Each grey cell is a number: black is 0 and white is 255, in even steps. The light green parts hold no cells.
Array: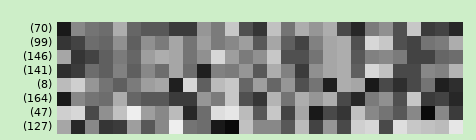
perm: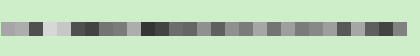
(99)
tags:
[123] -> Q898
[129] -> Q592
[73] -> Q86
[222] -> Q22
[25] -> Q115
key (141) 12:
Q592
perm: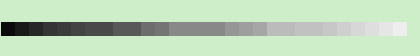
(127)
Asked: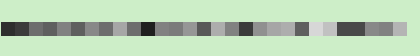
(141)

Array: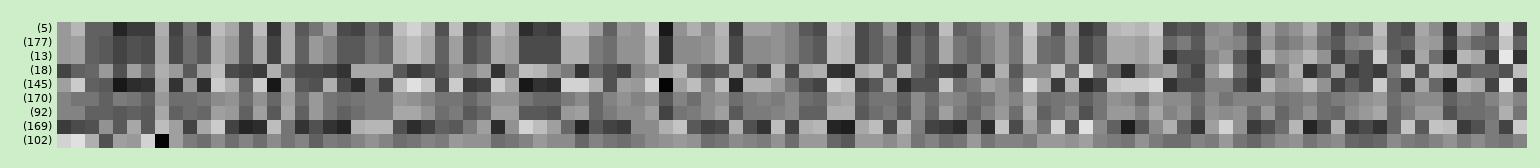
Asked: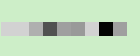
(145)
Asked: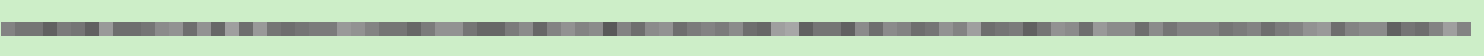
(170)
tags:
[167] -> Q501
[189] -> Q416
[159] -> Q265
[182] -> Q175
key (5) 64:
Q416

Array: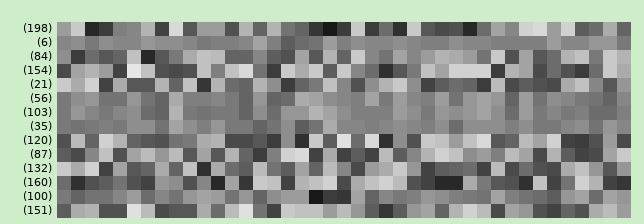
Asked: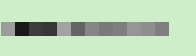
(100)
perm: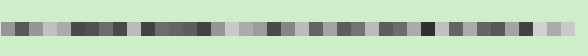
(132)
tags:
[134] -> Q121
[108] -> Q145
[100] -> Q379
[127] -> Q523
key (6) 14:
Q121
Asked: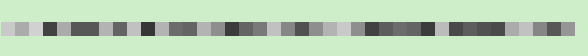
(21)
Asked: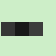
(198)
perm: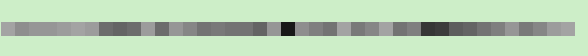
(100)
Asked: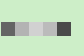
(151)

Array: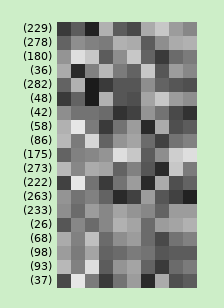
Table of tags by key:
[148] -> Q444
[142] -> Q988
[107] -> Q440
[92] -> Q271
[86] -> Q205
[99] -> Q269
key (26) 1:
Q205
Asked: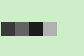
(48)
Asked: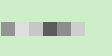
(175)
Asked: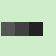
(263)
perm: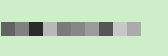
(36)

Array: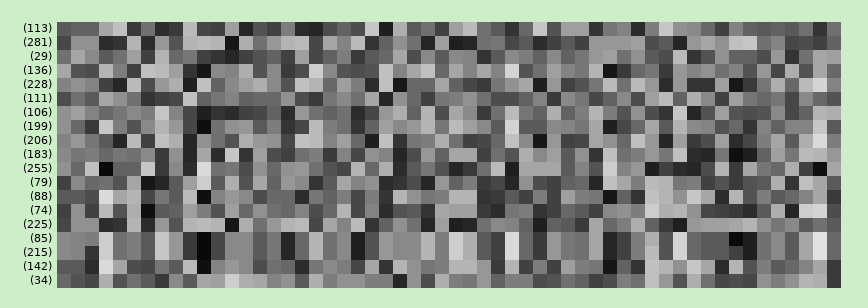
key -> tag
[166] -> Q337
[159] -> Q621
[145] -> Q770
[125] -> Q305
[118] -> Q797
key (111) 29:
Q305
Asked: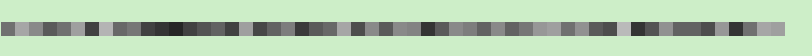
(29)

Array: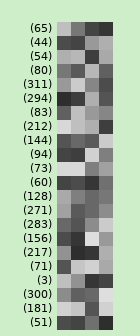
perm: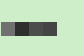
(51)
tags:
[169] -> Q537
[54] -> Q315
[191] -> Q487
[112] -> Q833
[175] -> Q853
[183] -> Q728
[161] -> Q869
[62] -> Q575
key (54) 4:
Q537
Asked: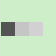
(71)

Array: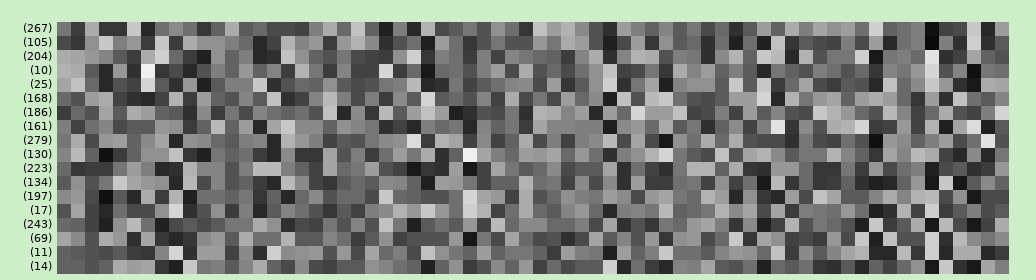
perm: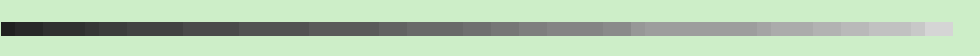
(168)
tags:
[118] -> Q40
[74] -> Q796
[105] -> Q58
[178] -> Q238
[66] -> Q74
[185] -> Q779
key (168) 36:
Q796

